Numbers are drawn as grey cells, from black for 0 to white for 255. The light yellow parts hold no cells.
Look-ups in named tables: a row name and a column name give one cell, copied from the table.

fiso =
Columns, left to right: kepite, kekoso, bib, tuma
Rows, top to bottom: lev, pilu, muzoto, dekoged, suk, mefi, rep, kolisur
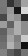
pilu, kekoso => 151
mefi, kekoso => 163
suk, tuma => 141
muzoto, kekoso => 160
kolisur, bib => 70
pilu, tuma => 214
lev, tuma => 162
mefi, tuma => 201
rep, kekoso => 178
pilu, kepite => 117
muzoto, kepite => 72
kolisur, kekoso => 94
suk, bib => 174
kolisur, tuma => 115
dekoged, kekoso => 98
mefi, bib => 127
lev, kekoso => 51
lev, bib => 95
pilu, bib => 22

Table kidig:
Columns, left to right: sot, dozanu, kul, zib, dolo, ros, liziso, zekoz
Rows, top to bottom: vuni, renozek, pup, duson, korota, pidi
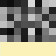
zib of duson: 80
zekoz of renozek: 34
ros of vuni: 18
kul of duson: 63
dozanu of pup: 39
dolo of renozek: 104
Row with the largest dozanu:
duson

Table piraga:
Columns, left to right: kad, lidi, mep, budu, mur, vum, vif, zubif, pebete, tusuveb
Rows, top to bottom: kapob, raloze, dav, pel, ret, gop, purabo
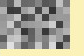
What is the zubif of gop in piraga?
185
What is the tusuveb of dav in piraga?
153
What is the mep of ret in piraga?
179
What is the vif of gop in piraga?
130
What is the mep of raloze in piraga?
63
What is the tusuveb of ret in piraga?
177
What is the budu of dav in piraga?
71
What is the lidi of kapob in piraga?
94
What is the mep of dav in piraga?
196
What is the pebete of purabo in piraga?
58
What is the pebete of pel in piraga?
66
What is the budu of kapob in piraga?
104
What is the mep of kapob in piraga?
185
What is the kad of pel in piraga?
155
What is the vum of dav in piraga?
172
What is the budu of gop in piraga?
143
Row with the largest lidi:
purabo

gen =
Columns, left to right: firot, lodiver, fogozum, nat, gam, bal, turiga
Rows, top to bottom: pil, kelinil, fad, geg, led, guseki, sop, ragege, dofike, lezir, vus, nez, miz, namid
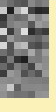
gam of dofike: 126
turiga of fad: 160
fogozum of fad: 106
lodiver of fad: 122
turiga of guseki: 125
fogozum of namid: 114
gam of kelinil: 67
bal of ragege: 120
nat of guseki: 115
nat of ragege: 121
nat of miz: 135
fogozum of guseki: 124
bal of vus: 83
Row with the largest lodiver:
miz

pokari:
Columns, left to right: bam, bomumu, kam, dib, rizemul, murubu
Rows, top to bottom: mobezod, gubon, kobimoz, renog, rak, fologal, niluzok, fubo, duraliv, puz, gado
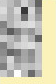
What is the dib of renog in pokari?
214
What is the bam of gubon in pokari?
219
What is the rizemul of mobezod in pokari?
174
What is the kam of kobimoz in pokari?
199
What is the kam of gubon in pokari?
217
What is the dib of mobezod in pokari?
209
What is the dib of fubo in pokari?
164
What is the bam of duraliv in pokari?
156
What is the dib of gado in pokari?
185
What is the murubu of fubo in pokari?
195

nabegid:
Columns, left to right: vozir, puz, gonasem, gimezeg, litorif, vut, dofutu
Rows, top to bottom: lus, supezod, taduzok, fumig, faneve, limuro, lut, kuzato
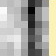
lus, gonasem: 198
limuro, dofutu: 201
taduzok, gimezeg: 141
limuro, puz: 228
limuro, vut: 113
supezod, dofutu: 191
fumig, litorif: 33
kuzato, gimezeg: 156
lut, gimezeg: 169
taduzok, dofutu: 191
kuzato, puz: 182

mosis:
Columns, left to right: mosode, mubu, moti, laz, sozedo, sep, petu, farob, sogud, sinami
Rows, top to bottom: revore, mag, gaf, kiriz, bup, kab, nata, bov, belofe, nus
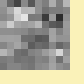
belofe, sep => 132
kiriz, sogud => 82
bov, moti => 113
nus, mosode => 115
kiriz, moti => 165
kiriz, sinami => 155
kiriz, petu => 114
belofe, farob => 158
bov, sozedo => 130
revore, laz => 137

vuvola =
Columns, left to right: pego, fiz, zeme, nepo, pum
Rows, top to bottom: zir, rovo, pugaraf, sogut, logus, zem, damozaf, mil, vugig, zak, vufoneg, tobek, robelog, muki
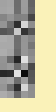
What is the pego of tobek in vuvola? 156
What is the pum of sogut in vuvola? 141
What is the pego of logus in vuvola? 86
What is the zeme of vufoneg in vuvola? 224
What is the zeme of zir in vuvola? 109
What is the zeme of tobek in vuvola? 109
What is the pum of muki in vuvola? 142
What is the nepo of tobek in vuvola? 159
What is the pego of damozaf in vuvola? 169
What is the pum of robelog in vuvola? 141
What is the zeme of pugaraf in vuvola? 128
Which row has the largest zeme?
vufoneg

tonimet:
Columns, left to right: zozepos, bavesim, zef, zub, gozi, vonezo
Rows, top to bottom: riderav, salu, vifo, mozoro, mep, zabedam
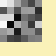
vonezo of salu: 45
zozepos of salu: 84
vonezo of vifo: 70
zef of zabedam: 61
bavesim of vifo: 218
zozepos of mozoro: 248
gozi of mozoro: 57
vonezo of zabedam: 128
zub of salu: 157
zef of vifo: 11
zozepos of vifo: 218
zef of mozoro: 175
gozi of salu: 160
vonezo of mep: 84
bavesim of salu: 163

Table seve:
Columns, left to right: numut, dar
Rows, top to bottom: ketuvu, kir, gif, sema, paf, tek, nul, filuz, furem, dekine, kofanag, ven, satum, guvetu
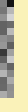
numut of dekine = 144
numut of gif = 147
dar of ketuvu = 20
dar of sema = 107
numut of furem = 97
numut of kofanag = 180
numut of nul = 151
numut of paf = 99
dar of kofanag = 134
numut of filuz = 56
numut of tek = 144
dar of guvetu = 145

